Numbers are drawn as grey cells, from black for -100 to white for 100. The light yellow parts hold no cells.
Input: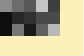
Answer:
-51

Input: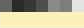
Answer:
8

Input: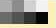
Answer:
-16

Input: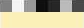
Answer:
-70

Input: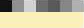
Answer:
-30

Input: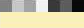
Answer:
-55

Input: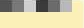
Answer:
-16

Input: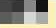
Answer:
-28
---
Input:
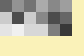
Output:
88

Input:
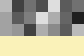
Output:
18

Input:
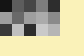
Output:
50

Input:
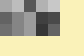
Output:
4

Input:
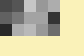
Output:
36

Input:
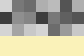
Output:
29

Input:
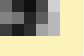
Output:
-80
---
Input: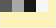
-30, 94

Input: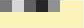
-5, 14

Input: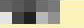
-22, 14

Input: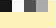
-82, 34

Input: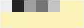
87, 53

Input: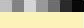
50, -94
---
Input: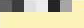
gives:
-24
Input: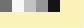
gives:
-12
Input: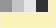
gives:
17
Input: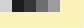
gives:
65
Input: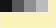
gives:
-85
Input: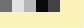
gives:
-12
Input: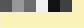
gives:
-33
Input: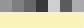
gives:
17
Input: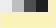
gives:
86
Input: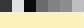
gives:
-58
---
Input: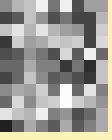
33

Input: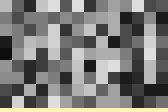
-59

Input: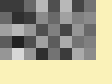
18

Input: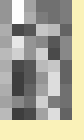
-42

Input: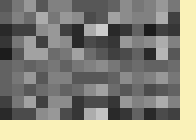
-41

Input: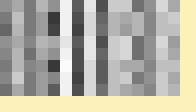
-4

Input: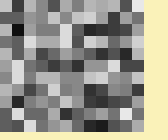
72

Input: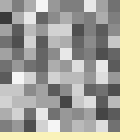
-38
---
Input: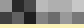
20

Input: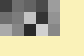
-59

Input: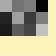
-53

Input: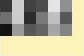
50

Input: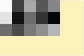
-60

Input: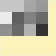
1

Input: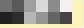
-21

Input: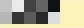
-68

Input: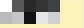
81
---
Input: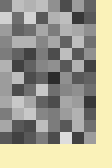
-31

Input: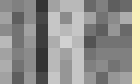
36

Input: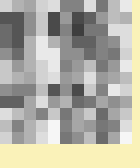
40

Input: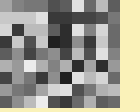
-7

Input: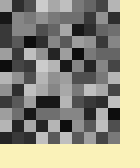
-64
